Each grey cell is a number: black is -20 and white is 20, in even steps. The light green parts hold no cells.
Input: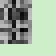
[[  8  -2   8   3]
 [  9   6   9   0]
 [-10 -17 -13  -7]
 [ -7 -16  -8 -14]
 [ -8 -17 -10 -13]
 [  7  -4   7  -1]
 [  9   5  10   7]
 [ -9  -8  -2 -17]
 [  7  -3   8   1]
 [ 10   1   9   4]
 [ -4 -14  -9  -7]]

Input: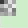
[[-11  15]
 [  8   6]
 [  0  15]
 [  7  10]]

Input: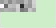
[[ 4  2  4  9 13]
 [19 10 13  6 12]
 [ 6  7 12  1  7]]

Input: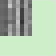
[[-4  7  7  5]
 [-3 11  5  6]
 [-4  1  8  3]
 [-4  1  9  3]
 [-3  2  7  3]
 [-4 -2 10  3]
 [-3  6  8  5]
 [-3  5  6  4]
 [-4  8  7  5]]

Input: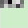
[[ -5 -18  15]
 [ -2   3 -10]]

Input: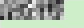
[[ 12   6   6   5  16   1  -5 -13]
 [  1   1   1  -7  12  -4 -14  -2]
 [  3  -1  -4  10   2 -12 -12  -1]
 [  1 -13   7   7  16  -4  -1  -5]
 [-14 -13  -1  -5   5  -5   8  -8]]
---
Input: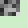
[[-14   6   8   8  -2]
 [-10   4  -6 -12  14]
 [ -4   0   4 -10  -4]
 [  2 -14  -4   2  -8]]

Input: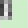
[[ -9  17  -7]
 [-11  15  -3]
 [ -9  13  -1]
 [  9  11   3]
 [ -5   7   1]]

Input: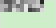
[[  8   8  -4   6  -2   2  16   2  10  12   4]
 [  8   0  -4  14   8   2  16 -10  -6  -2  14]
 [  4  -6  -6   0  12   0   4   6   6  10 -14]]

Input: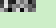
[[ -8  16  -8   2  -2   8   0  -4 -10]
 [-12  14 -14 -16   8  -2   6 -16  -6]
 [  8  -4 -20   0  14 -18  10  -6   0]]

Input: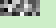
[[  3   9  15   9  -9  -3  17   7  -7   1]
 [-13   3 -17  11  13  -5   9  -7  -7  -1]
 [ -5  -1  -1 -15 -11  19  -7 -15   7 -11]
 [-11 -19  17  -5   1   1   9   3  -3   5]]

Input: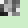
[[-10  10   4  -6  16]
 [ -6   8   8  -4   2]
 [ 18  -2   6  -6  -4]
 [-16 -14  14   0   2]]

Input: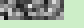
[[  2   6   0  -2 -16 -14  -4  16  -2  -2  -6 -10   0   2   4 -10]
 [ 12   2  12  -8  -2 -12 -10  -4 -12  -4   6  -8  14   4  -4  -6]
 [ -4 -10   8   2 -12  -8 -10 -10   4   6   2 -16   0  14   4  -8]
 [-10 -14  12   2  10   2 -16   6   8   0   4   8   6  -2  -8   8]
 [ 12 -18   0   0   0  -6 -12 -14  -6  -8  -6 -12  -4  -4   4   4]]
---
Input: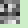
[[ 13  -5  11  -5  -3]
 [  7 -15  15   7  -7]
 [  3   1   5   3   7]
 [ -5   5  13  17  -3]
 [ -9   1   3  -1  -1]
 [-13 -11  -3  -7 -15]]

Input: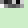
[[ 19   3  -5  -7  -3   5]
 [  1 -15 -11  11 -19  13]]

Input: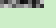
[[  4  12   6  -6   2   2   8   2 -14   0 -12]
 [ -4 -12  -2   6  -6 -18 -16  -4 -16  -8  10]]

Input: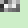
[[  7  -9   3  13   7]
 [ -9   5  -1  -3  -5]
 [-13  19   9  17  -3]]

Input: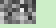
[[ 13   3 -11   5   3   7  -1  -5   9]
 [ 11   1  -5  -1  -3   7   1   3  -3]
 [  9  -7  -3   3   7  11   7 -13   1]
 [  5  -1  -5   7   1 -11 -11  -3  -9]
 [ -1  -7  -1  -9  -5  17 -11   5  -7]
 [ -7   5  -3  -9  -7  11  -5  -1 -11]]

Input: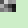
[[  7  -3 -11 -17]
 [ -1   3  -3 -15]
 [ -7  13   3   5]]

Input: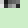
[[ 16 -12   2   6 -14]
 [ 12 -16  -6  -4  -2]]

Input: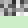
[[ 13  -7   3  -9  19  15  19]
 [  9  -3   9  -1   5   7  -3]
 [  5   9   7 -13  15  -9   1]
 [ -7  11  -5  -7  17   1  11]]

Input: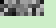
[[  7 -11 -13 -17  -5   1  -7   5 -13   7  -9]
 [ -5  -9   1  -3  -3  -1   3  -5  -9  -7   9]
 [-11  11 -11 -13   1  -1  -1  11 -15   9   3]
 [-19   7   1   7  -7   5   5   3   9  -3 -15]]
